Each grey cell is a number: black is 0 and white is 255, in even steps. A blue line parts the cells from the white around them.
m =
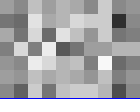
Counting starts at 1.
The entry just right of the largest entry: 107
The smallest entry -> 47
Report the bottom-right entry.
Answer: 137
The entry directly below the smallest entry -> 117
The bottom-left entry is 137
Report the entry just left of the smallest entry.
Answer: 204
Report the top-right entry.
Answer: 149
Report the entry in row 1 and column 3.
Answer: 192
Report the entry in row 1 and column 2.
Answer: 137
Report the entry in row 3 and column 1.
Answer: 169
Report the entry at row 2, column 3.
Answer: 226
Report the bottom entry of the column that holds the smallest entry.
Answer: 77
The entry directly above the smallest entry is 137
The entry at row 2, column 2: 107
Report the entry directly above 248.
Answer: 158
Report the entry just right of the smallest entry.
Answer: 137
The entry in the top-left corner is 158
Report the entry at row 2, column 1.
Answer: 117

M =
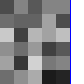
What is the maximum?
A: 210
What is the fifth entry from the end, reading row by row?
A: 110
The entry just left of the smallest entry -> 171
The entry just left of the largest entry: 54
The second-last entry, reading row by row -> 27
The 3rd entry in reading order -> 88
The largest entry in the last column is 191
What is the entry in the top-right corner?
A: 132
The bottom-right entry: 36

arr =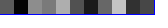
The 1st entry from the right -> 71
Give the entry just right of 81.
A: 26
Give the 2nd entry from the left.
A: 4

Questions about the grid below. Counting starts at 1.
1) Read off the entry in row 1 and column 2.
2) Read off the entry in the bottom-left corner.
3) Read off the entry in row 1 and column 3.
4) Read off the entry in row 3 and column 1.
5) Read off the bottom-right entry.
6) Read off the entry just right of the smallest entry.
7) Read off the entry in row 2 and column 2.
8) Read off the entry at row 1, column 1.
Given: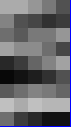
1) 171
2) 110
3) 150
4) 110
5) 18
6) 18
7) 81
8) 171
